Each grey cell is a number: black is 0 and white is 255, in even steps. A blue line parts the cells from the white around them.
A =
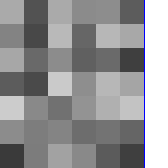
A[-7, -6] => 170
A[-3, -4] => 113
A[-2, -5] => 125
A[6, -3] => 137
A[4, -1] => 195
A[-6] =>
[131, 72, 185, 102, 183, 168]
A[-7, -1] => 92
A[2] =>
[167, 105, 140, 96, 106, 63]
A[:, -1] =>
[92, 168, 63, 165, 195, 101, 63]

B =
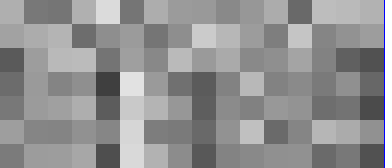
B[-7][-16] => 175
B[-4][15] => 103
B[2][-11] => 159
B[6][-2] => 120
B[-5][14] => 96
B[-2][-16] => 158
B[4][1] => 155
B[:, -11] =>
[117, 155, 159, 226, 201, 214, 217]
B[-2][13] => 182
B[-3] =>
[120, 155, 160, 174, 92, 201, 180, 151, 94, 139, 129, 152, 147, 110, 115, 75]
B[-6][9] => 183
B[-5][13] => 130
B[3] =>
[108, 154, 132, 143, 63, 226, 154, 112, 91, 130, 184, 130, 138, 122, 144, 103]
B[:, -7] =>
[137, 183, 170, 130, 139, 146, 131]
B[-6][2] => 180
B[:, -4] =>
[105, 197, 164, 138, 147, 133, 145]
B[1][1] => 172
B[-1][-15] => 156
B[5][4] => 134
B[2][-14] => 185
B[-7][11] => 172
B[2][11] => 143
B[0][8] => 153
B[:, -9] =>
[155, 142, 186, 112, 151, 122, 140]
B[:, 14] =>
[186, 146, 96, 144, 115, 171, 120]

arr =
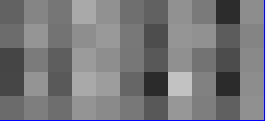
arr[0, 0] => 98
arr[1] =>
[108, 149, 115, 142, 153, 120, 77, 149, 145, 92, 132]
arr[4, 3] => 148
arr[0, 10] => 141
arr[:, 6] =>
[97, 77, 88, 43, 88]
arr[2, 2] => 94
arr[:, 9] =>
[44, 92, 76, 43, 96]
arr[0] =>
[98, 133, 118, 169, 145, 111, 97, 145, 122, 44, 141]
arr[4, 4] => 138
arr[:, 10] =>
[141, 132, 137, 141, 144]
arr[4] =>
[107, 126, 110, 148, 138, 120, 88, 151, 126, 96, 144]
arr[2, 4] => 142
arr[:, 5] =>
[111, 120, 119, 102, 120]

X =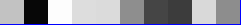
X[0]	194
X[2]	253
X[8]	217
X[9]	141

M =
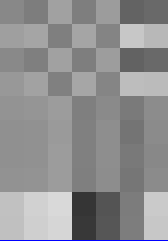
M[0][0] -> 136
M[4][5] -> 122
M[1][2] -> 127
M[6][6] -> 136
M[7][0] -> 146
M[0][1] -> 125
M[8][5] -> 124
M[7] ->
[146, 147, 156, 127, 141, 118, 139]
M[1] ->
[159, 165, 127, 165, 132, 199, 184]
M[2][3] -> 126
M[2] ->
[137, 127, 161, 126, 157, 98, 105]
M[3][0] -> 152
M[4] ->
[147, 149, 156, 127, 138, 122, 140]
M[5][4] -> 142
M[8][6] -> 202
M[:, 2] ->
[161, 127, 161, 128, 156, 154, 156, 156, 217, 214]
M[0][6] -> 105

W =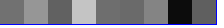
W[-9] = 113
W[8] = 95
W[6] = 132
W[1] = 150

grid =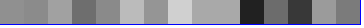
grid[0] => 144
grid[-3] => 56
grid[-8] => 208
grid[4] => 138
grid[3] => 110

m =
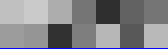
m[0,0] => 192
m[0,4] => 48
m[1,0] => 156
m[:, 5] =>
[99, 88]
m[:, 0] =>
[192, 156]

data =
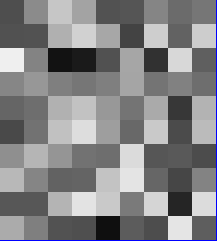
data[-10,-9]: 78
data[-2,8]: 220
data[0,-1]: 118
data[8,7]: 37
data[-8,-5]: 81
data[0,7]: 107
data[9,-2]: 229
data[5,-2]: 75
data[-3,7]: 70
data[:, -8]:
[139, 82, 131, 151, 110, 114, 181, 133, 87, 127]
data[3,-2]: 129
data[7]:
[184, 133, 98, 100, 195, 228, 102, 70, 131]
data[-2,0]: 87
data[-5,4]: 158
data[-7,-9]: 134
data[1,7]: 98
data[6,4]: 110
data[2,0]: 239
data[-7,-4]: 165
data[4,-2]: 55
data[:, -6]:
[163, 209, 26, 118, 194, 221, 114, 100, 227, 79]
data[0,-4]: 85
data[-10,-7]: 198
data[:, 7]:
[107, 98, 216, 129, 55, 75, 89, 70, 37, 229]
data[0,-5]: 82

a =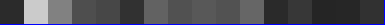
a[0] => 43
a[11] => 42
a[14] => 38
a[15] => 49
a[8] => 88
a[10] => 102

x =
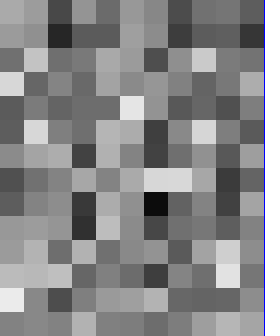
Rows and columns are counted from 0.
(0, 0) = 170
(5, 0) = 93
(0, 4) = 107
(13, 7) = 125
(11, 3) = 102
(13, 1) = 136
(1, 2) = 38
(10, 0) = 155
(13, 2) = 130
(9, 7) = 112
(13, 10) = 165
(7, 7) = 216
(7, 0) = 80
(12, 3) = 127
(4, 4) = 109
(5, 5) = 172
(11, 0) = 187
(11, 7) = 132
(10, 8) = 163
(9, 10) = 130
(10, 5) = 137
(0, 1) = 156
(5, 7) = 137
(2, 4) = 169
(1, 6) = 140
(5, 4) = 181
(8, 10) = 164
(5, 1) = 215
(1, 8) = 92
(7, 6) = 215
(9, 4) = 189
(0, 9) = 117
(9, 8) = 119
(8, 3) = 57
